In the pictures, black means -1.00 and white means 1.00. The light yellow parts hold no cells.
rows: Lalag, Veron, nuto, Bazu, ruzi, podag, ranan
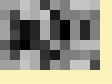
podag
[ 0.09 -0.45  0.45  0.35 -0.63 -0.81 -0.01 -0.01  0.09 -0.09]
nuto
[ 0.26 -0.63 -0.90 -0.71  0.35 -0.54 -1.00  0.09 -0.71 -0.01]
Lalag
[ 0.26  0.26  0.54  0.35 -0.54  0.18 -0.01  0.54  0.54  0.45]
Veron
[ 0.09 -0.45  0.45  0.35  0.54 -0.81 -0.01 -0.01  0.09 -0.09]
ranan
[ 0.26  0.26  0.54  0.35 -0.54  0.18 -0.01  0.54  0.54 -0.45]

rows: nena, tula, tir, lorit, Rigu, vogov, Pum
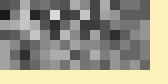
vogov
[ 0.27 -0.19 -0.63 -0.09  0.17  0.35  0.35 -0.36 -0.09  0.35 -0.01  0.17
 -0.19 -0.19 -0.01]
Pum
[ 0.27  0.07 -0.36 -0.19  0.07  0.17 -0.09  0.27 -0.09 -0.01 -0.27  0.17
 -0.01  0.17 -0.19]
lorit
[-0.36 -0.27  0.07  0.54  0.07 -0.53  0.44  0.07 -0.45  0.27 -0.36 -0.63
 -0.27  0.07  0.17]

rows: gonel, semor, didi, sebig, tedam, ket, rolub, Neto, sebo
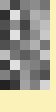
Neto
[ 0.00 -0.37  0.20 -0.18 -0.37]
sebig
[-0.56  0.76 -0.27  0.10  0.57]
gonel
[ 0.28 -0.47  0.00  0.10 -0.09]

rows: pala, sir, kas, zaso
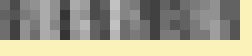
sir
[-0.23 -0.33 -0.04  0.04  0.34  0.14 -0.59  0.24  0.14 -0.41 -0.33  0.43
  0.04  0.14 -0.41 -0.49 -0.14 -0.14 -0.23  0.04  0.14  0.14 -0.23 -0.23]
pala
[-0.14 -0.41  0.04  0.14  0.34  0.14 -0.41  0.34  0.24 -0.41 -0.23  0.52
  0.04 -0.04 -0.41 -0.49 -0.23 -0.41 -0.14 -0.04  0.04  0.14 -0.23 -0.23]
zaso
[-0.14 -0.49  0.14 -0.14  0.34  0.24 -0.59  0.14  0.34 -0.23 -0.41  0.43
 -0.14 -0.04 -0.14 -0.49 -0.04 -0.04 -0.33 -0.04 -0.04  0.24 -0.04 -0.33]
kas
[-0.14 -0.49  0.14 -0.04  0.34  0.04 -0.49  0.24  0.43 -0.23 -0.33  0.52
 -0.14  0.04 -0.14 -0.49 -0.14 -0.33 -0.23 -0.04  0.14  0.24 -0.04 -0.33]

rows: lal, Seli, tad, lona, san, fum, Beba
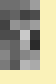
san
[-0.13 -0.22  0.33 -0.67]
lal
[-0.13 -0.13 -0.04  0.23]
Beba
[-0.04 -0.32  0.42  0.33]
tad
[-0.48  0.15  0.05  0.23]

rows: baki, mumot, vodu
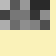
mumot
[-0.49 -0.07 -0.07 -0.59  0.11]

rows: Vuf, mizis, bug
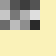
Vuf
[ 0.20 -0.35 -0.52 -0.35]
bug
[-0.16  0.47  0.11 -0.68]

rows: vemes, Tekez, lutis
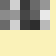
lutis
[-0.17  0.63 -0.55 -0.65  0.45]
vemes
[-0.17  0.63 -0.55 -0.17  0.18]

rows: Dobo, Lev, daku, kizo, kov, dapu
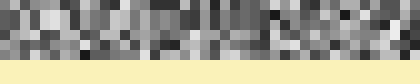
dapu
[ 0.01  0.18 -0.27  0.66  0.10 -0.27  0.37  0.18 -0.81 -0.27 -0.27 -0.07
  0.01  0.01  0.76 -0.53  0.37  0.47  0.10  0.66  0.10 -0.35  0.57  0.66
  0.18 -0.07 -0.17  0.18 -0.53 -0.07  0.37 -0.44 -0.17  0.66  0.28 -0.07
 -0.61 -0.07  0.47  0.47 -0.71  0.66]
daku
[-0.27 -0.35  0.47 -0.35  0.66  0.76  0.47 -0.53  0.28 -0.07 -0.17  0.57
  0.47 -0.07  0.37 -0.07  0.10 -0.07 -0.44 -0.53  0.18 -0.53  0.01 -0.27
 -0.17 -0.27 -0.44  0.37 -0.61  0.10 -0.17 -0.07 -0.17  0.10  0.57  0.37
 -0.07 -0.44 -0.71  0.85  0.10 -0.53]

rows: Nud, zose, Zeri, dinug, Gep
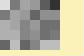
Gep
[-0.20  0.48 -0.20  0.04  0.48  0.48]
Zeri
[ 0.38  0.29  0.04  0.20 -0.12 -0.12]

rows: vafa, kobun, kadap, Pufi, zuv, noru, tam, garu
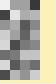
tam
[ 0.69 -0.30  0.06 -0.14]
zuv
[ 0.69 -0.40 -0.04  0.06]
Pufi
[ 0.61  0.26 -0.22  0.35]

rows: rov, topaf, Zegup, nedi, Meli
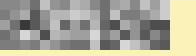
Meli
[-0.03 -0.03  0.07 -0.03  0.34  0.15 -0.03 -0.12 -0.12  0.51 -0.30 -0.21
  0.68  0.51  0.25 -0.21 -0.30]
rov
[ 0.07  0.07  0.15 -0.12  0.51  0.15  0.07  0.43  0.34  0.07 -0.12  0.25
  0.34  0.07  0.51  0.25  0.60]
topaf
[-0.03  0.15  0.34 -0.30  0.15  0.43  0.43  0.60  0.51  0.34 -0.12  0.51
 -0.03 -0.03  0.15  0.34  0.60]
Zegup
[ 0.25 -0.12 -0.55 -0.30  0.07  0.51 -0.21  0.25 -0.12  0.43 -0.21 -0.39
  0.34  0.15 -0.21 -0.39 -0.39]

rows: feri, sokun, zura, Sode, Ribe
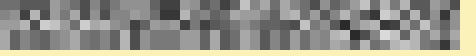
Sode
[ 0.32 -0.22  0.04 -0.13 -0.22  0.04  0.14  0.32 -0.05 -0.13  0.04 -0.22
  0.42 -0.39  0.14 -0.05 -0.05 -0.05  0.22  0.22 -0.22  0.32 -0.30 -0.13
  0.32  0.14 -0.30  0.04 -0.22  0.22 -0.13  0.14  0.04  0.42  0.52 -0.67
 -0.39  0.04  0.71  0.52 -0.22  0.42 -0.05  0.32 -0.13  0.32]
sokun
[ 0.04  0.14 -0.49  0.42 -0.39  0.22 -0.05  0.32 -0.39  0.14 -0.39  0.04
  0.04  0.22  0.14 -0.13 -0.57 -0.57  0.42 -0.05  0.04 -0.22 -0.13  0.32
  0.22  0.22  0.04 -0.22  0.32  0.42 -0.13  0.22 -0.30  0.04  0.42  0.04
 -0.30 -0.57  0.61  0.42 -0.30  0.42 -0.30  0.14 -0.57  0.14]
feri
[-0.13 -0.13 -0.30 -0.30 -0.30  0.22  0.04 -0.13 -0.39  0.04 -0.30 -0.05
  0.14  0.14  0.14 -0.22 -0.49 -0.49  0.22  0.14 -0.30 -0.13 -0.49 -0.22
  0.52  0.04  0.32 -0.13  0.32  0.04 -0.13 -0.39  0.14 -0.22 -0.05  0.22
  0.52 -0.13  0.42 -0.05  0.42 -0.30 -0.30  0.22  0.04 -0.39]

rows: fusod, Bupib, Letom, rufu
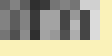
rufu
[-0.08 -0.37  0.10 -0.63  0.28  0.19 -0.37  0.36 -0.46  0.72]
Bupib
[ 0.02 -0.27  0.02 -0.55  0.28  0.28 -0.46  0.19 -0.46  0.72]
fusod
[-0.18  0.02 -0.27 -0.63 -0.55 -0.08  0.02 -0.08  0.63  0.63]

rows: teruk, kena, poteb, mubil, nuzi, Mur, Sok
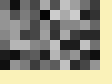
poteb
[ 0.16  0.25  0.06 -0.45  0.16 -0.53  0.06  0.06  0.25 -0.20]
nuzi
[-0.20  0.42  0.42  0.06 -0.03  0.51 -0.78 -0.78  0.51 -0.11]
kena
[ 0.16 -0.37 -0.03 -0.28 -0.96  0.60  0.33  0.60 -0.78 -0.61]

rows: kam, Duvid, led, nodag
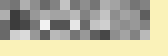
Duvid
[ 0.37 -0.53 -0.26  0.19  0.37  0.28  0.28  0.45  0.02  0.28  0.53  0.11
  0.28  0.19 -0.26]
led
[-0.18 -0.53 -0.44 -0.08  0.90 -0.34 -0.34  0.80 -0.18  0.53  0.62  0.19
  0.11  0.19  0.02]
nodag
[-0.18  0.62  0.71  0.19 -0.26  0.45  0.37 -0.08  0.19 -0.26 -0.44  0.11
  0.28  0.02  0.45]

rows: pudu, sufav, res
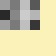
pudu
[ 0.24 -0.04  0.50 -0.31]
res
[ 0.24 -0.04  0.50 -0.58]

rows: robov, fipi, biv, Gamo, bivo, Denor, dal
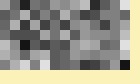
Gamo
[-0.10 -0.39 -0.39 -0.39  0.29 -0.10  0.38 -0.29  0.19  0.10  0.10  0.00
  0.48]
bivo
[ 0.48  0.10 -0.84 -0.29 -0.49 -0.29 -0.39  0.19  0.38  0.29 -0.20 -0.10
  0.76]
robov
[ 0.29 -0.20 -0.75 -0.10 -0.20  0.19  0.10  0.29  0.48 -0.66 -0.29  0.00
  0.76]
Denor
[ 0.38  0.19 -0.20  0.29  0.38 -0.29 -0.20  0.19  0.10  0.00  0.10  0.10
  0.48]
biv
[-0.20  0.38 -0.57  0.29 -0.49 -0.10 -0.49  0.10  0.19 -0.10 -0.49  0.00
  0.29]

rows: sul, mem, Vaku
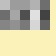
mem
[-0.14  0.30 -0.38  0.76 -0.48]
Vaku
[ 0.04  0.14 -0.05  0.68 -0.22]

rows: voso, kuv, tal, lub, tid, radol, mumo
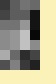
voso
[-0.55 -0.27 -0.10 -0.18]
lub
[ 0.09  0.18  0.51 -0.94]
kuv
[-0.47 -0.27 -0.27 -0.84]
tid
[0.09 0.18 0.51 0.09]
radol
[ 0.34 -0.18 -0.65 -0.47]

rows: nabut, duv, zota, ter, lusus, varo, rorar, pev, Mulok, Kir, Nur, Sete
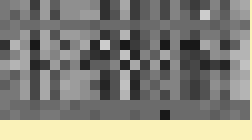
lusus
[-0.62  0.41  0.12 -0.81  0.32  0.12 -0.54  0.03  0.32 -0.72  0.60 -0.44
 -0.81 -0.54 -0.36  0.03 -0.81  0.03 -0.81 -0.81  0.32  0.12 -0.62 -0.26
  0.41]
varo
[-0.26  0.03  0.32 -0.44  0.22  0.03  0.32  0.22 -0.36 -0.62 -0.72 -0.36
  0.51 -0.72  0.03 -0.26  0.32 -0.06 -0.44 -0.54 -0.44  0.12  0.03  0.41
  0.41]

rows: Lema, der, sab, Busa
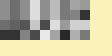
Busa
[-0.60 -0.60  0.03 -0.42  0.83  0.29 -0.68  0.37 -0.05]
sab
[-0.14 -0.23 -0.33  0.55 -0.42  0.73  0.21  0.63  0.63]
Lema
[ 0.11 -0.14  0.11  0.73  0.11  0.47 -0.05  0.29  0.21]
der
[ 0.11 -0.14  0.11  0.73  0.11  0.47 -0.05  0.03 -0.60]

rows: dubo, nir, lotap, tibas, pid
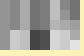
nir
[ 0.16  0.06  0.33 -0.10 -0.02  0.50  0.16 -0.10]
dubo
[ 0.16  0.06  0.33 -0.10 -0.02  0.50  0.06 -0.10]

